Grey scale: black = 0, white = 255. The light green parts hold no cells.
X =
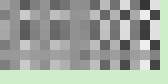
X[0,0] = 163
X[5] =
[153, 153, 162, 155, 153, 160, 157, 145, 121, 159, 145, 157, 132, 156, 167, 131]
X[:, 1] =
[143, 148, 147, 143, 146, 153, 148]
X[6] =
[126, 148, 202, 165, 144, 190, 175, 147, 151, 189, 102, 178, 74, 170, 234, 68]
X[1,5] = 190
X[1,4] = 145
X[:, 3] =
[127, 165, 131, 128, 163, 155, 165]
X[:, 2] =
[90, 202, 95, 91, 201, 162, 202]
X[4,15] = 63
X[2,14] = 64
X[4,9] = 188
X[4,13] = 169
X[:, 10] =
[186, 103, 195, 191, 101, 145, 102]
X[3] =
[166, 143, 91, 128, 148, 103, 118, 145, 140, 104, 191, 114, 219, 122, 60, 225]
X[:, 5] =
[101, 190, 106, 103, 189, 160, 190]
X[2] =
[169, 147, 95, 131, 151, 106, 121, 145, 137, 108, 195, 118, 220, 125, 64, 225]
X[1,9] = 189
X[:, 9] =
[103, 189, 108, 104, 188, 159, 189]
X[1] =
[127, 148, 202, 165, 145, 190, 176, 148, 150, 189, 103, 179, 74, 170, 236, 68]
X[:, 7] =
[143, 148, 145, 145, 147, 145, 147]
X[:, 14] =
[53, 236, 64, 60, 237, 167, 234]

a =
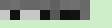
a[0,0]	106
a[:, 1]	[111, 17]
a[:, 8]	[104, 106]
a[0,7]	112
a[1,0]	200

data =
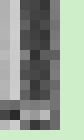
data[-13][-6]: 177
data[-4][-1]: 115
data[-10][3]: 64
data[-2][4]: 185
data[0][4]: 54
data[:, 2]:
[74, 83, 97, 76, 78, 129, 87, 78, 113, 95, 128, 168, 111]
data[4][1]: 203
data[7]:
[175, 202, 78, 71, 63, 124]
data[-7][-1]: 120
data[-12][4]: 64
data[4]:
[176, 203, 78, 69, 61, 123]
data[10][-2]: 128
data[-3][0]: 111
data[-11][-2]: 75
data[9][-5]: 204
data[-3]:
[111, 106, 128, 123, 128, 115]
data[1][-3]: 67
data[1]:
[177, 203, 83, 67, 64, 121]
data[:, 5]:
[123, 121, 114, 119, 123, 95, 120, 124, 105, 115, 115, 104, 106]
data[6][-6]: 177
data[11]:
[69, 41, 168, 153, 185, 104]

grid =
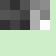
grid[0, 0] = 71
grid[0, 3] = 130
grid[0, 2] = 82
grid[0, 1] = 49
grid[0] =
[71, 49, 82, 130, 140]

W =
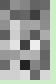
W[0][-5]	89
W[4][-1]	116
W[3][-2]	89
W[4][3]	237
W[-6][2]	162
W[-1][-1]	215
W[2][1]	210
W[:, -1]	[106, 137, 140, 171, 116, 101, 105, 215]
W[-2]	[106, 205, 34, 133, 105]
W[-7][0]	158
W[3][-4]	205
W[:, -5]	[89, 158, 144, 94, 192, 152, 106, 208]
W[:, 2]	[133, 101, 162, 150, 63, 180, 34, 220]

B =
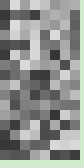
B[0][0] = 106
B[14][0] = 55
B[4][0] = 74
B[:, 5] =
[151, 177, 151, 218, 116, 53, 164, 135, 186, 88, 127, 53, 170, 79, 216, 69]
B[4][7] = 104
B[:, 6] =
[166, 167, 186, 141, 171, 178, 78, 212, 147, 153, 115, 206, 71, 199, 209, 82]
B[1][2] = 94
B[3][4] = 104
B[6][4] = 157
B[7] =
[81, 109, 132, 61, 58, 135, 212, 159]
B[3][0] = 140
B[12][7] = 118
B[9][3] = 68
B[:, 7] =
[174, 101, 95, 108, 104, 122, 189, 159, 132, 189, 114, 166, 118, 200, 217, 60]
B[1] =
[55, 102, 94, 63, 160, 177, 167, 101]
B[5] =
[58, 208, 148, 216, 147, 53, 178, 122]
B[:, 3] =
[213, 63, 192, 204, 216, 216, 182, 61, 101, 68, 131, 96, 207, 190, 97, 165]
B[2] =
[72, 219, 180, 192, 167, 151, 186, 95]
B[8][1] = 195
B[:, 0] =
[106, 55, 72, 140, 74, 58, 124, 81, 156, 130, 172, 159, 103, 62, 55, 91]
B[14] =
[55, 58, 121, 97, 101, 216, 209, 217]
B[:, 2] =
[160, 94, 180, 170, 75, 148, 217, 132, 112, 132, 128, 115, 133, 207, 121, 86]

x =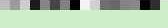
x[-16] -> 189
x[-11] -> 70
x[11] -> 104
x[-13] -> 27

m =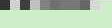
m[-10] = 52
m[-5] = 112
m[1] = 209
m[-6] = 129
